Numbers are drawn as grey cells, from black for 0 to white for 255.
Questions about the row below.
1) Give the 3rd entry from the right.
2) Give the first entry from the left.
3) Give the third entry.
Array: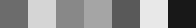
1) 89
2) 108
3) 136

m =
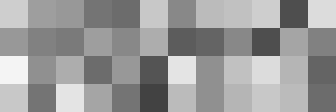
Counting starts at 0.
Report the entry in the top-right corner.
220
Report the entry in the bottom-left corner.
200
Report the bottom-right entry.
108
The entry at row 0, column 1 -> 158
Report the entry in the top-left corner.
206
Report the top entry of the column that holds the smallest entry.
200
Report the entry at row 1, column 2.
122
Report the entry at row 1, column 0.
152
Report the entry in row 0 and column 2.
152
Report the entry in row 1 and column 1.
129
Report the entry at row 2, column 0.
244

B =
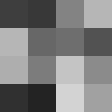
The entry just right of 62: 56
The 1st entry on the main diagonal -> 62
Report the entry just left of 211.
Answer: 35
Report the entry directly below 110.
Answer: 196
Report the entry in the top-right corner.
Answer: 182

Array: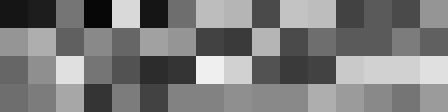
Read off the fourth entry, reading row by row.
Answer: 7
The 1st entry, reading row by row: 21
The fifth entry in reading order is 217
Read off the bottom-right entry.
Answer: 155
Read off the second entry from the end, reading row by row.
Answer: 117
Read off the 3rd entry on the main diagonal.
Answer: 224
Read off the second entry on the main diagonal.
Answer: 174
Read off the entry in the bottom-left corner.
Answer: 110
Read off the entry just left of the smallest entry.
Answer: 117
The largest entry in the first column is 149
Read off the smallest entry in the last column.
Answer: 96
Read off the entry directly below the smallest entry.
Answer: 137
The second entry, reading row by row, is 29
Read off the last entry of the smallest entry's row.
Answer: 149
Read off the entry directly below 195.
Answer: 74
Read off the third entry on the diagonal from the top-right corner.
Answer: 209
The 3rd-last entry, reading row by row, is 137
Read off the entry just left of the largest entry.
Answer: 52
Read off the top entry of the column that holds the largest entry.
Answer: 189

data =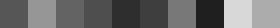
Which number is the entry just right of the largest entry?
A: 172
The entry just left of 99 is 150

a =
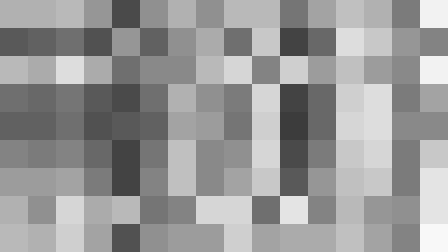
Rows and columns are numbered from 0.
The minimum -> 60
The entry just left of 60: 207
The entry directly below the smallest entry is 74
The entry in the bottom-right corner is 248
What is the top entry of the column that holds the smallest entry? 117
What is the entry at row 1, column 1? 97
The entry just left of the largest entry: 131
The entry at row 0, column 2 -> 185
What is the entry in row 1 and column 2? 111
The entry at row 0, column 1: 177
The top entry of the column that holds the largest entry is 242
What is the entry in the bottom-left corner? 185
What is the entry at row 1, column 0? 89
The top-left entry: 177
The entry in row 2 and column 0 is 185
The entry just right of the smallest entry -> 104
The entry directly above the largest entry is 228
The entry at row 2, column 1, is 171
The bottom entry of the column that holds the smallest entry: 171
